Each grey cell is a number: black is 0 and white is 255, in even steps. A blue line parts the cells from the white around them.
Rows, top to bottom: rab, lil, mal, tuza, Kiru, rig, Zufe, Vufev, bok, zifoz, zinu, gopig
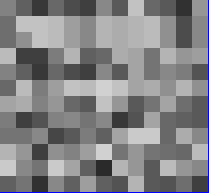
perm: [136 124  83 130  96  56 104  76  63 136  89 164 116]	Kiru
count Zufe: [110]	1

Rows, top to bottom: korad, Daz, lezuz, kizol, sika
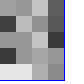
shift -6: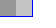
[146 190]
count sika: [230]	2
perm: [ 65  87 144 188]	Daz
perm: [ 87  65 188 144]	Daz
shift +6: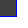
[71]
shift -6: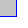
[190]
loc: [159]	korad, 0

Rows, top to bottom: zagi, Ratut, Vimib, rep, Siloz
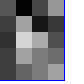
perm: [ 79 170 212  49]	Vimib
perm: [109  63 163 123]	rep
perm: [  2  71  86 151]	zagi
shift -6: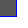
[80]
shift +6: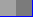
[169 129]
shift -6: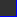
[43]
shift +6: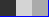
[ 55 218 176]

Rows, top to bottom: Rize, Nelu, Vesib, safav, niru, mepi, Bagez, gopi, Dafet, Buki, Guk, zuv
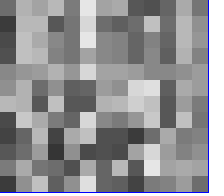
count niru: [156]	3
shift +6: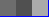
[115  86 176]
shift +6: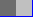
[115 198]
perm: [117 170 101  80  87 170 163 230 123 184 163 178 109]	Rize

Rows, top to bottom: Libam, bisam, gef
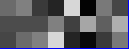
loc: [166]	bisam, 5
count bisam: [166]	1
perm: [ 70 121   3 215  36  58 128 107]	Libam
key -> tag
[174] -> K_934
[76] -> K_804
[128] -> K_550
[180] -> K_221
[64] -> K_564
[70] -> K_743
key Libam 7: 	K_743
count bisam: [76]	3
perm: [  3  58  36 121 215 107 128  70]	Libam

